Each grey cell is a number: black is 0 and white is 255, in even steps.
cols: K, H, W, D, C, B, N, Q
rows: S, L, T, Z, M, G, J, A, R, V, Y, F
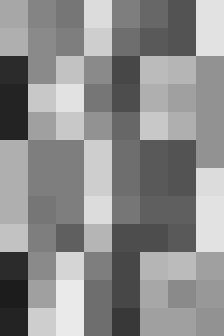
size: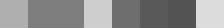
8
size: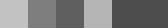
6
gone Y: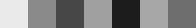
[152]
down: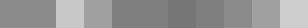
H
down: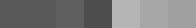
B
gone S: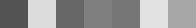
[132]

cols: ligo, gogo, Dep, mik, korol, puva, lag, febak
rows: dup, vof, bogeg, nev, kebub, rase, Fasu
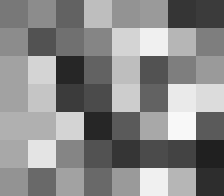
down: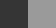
korol
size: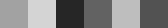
6

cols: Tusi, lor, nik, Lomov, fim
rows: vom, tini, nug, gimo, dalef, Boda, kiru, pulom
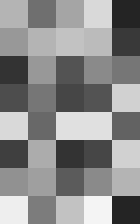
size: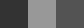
3
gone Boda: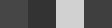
[172]
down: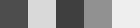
Tusi
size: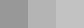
3

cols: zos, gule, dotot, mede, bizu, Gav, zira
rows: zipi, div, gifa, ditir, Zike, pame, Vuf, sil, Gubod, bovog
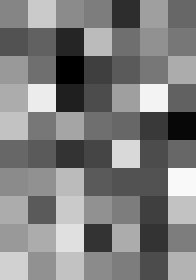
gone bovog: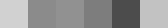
[179]
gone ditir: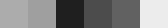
[243]
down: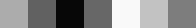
zira
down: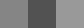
zos
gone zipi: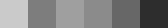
[133]

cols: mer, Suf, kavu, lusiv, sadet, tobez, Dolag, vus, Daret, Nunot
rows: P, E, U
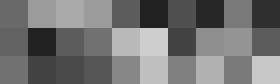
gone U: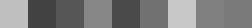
[177]
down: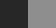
vus
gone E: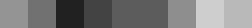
[98]
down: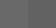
mer

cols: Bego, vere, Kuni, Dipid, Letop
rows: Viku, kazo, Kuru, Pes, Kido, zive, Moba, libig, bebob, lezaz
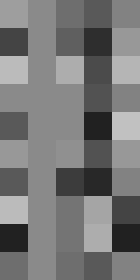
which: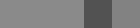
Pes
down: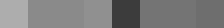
Kuni
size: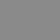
2
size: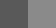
2
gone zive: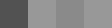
[144]
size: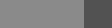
4
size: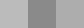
3

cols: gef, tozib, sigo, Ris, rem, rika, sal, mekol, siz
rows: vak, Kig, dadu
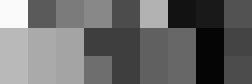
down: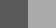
tozib
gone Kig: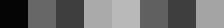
[68]

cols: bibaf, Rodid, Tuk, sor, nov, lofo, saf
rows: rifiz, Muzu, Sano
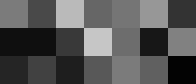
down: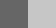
sor
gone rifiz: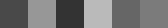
[117]
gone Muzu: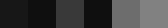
[198]
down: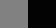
saf
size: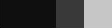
4
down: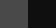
Rodid
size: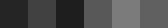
6

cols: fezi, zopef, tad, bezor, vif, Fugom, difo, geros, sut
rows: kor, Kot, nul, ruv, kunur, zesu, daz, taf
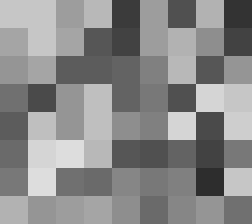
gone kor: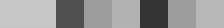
[59]
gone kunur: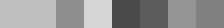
[206]

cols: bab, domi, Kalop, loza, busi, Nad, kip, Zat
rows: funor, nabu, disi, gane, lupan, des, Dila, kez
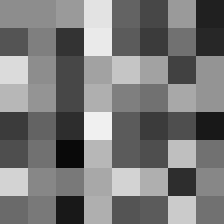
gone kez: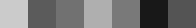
[106]
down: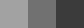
Nad

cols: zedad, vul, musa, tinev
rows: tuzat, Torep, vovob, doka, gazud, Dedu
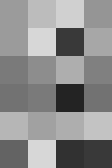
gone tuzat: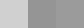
[188]
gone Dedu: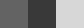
[49]
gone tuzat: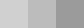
[149]
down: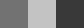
tinev

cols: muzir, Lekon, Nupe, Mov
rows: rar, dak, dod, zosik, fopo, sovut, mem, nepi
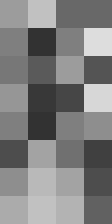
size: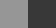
2
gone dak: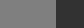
[221]

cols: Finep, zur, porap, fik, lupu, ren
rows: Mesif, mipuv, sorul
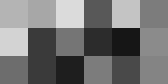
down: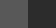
fik
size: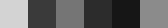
6
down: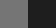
porap
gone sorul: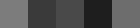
[132]

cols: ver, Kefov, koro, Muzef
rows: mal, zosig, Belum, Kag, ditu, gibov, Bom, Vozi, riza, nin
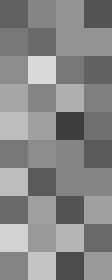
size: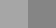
2
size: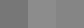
3
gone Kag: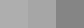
[127]

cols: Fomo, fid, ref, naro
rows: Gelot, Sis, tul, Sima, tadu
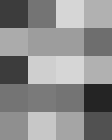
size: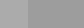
3
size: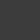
1
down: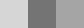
ref
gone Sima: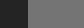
[122]
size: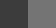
2

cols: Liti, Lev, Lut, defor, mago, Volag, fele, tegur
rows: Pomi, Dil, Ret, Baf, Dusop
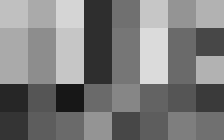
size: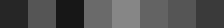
8
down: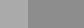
Lev
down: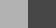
tegur
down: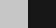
Lut
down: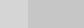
Lut
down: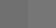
mago

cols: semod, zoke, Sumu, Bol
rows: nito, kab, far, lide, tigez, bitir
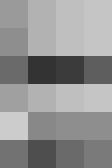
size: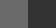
2
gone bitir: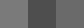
[114]
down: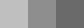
Sumu
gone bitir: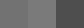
[106]
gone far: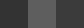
[106]
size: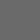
1

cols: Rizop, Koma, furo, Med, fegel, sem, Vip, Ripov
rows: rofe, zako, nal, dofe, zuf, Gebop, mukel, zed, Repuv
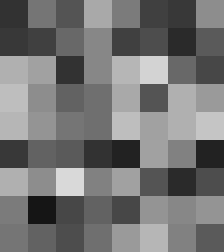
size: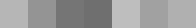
7
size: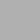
1
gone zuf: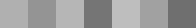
[197]
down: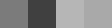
fegel

